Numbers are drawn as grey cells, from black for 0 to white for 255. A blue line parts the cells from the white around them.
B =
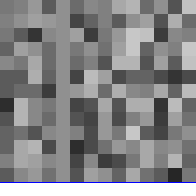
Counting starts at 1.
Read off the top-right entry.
193
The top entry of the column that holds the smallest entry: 83
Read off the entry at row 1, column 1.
120
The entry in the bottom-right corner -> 120
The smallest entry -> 38
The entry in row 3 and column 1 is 120
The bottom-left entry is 91
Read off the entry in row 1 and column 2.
128
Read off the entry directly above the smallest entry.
180
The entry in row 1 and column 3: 152
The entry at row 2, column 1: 128
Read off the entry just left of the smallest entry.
91
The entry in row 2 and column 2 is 144
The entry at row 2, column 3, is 160

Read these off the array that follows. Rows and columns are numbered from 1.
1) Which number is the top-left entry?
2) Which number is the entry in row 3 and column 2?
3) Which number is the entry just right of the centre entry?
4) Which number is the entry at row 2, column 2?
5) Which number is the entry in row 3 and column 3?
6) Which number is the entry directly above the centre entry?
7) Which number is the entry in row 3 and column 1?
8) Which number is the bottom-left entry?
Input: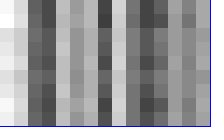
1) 248
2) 205
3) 211
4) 224
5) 109
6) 88
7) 224
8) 240

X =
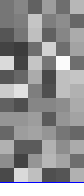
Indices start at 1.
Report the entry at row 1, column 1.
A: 118
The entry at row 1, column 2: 134
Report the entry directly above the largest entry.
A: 110
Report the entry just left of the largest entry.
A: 118
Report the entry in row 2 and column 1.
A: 118
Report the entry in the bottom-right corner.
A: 177
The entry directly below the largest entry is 191
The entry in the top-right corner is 183
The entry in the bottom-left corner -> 73
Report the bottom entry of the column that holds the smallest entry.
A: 218
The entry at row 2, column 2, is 126
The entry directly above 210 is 97
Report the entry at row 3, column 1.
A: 85
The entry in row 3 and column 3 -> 191
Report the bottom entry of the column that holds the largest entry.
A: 85
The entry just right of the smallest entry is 110

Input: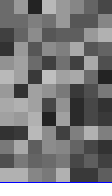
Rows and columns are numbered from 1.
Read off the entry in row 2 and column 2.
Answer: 107
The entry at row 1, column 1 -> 107
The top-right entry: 71
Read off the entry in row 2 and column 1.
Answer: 107
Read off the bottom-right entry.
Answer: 94
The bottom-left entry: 177
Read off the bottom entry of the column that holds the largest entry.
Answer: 121
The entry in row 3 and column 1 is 64
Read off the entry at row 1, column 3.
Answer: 35
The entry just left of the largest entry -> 57
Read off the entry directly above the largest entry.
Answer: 64
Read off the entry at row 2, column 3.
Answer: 127
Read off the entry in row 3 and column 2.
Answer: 100
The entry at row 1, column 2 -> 153
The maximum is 191
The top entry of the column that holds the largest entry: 185
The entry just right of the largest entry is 161
